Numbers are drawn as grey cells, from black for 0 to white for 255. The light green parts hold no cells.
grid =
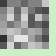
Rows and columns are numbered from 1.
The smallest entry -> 47
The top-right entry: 197
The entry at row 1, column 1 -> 62
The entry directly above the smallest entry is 171
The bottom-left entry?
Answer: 88
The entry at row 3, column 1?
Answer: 146
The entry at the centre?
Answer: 183
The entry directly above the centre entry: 212
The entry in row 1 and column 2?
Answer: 130
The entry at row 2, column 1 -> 130

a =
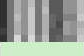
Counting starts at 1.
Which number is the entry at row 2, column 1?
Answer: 49
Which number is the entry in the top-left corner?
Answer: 49
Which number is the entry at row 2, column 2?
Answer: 117
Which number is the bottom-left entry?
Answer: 49
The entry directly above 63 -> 49
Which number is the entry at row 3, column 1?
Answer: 49
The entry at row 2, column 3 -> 174
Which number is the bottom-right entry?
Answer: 199
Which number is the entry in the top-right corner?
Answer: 187

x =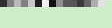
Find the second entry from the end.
173
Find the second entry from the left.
128
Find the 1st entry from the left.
46
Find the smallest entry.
17

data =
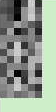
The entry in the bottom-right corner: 94
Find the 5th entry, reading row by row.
202
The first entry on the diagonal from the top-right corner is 51
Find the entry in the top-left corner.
94
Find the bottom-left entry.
119
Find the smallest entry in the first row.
3
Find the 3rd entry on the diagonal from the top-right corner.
148
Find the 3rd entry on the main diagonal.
3
